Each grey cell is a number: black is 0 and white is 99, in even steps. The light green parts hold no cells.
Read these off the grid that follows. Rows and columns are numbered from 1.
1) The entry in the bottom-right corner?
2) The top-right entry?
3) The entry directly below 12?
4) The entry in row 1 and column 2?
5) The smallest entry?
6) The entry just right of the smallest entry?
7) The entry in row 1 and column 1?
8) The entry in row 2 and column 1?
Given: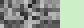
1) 36
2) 58
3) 70
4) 58
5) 12
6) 48
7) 24
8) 36

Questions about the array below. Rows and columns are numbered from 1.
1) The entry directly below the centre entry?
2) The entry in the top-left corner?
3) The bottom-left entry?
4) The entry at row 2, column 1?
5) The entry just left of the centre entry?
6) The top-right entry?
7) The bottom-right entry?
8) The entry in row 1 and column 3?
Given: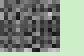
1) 42
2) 59
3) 64
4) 59
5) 31
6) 48
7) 70
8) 42
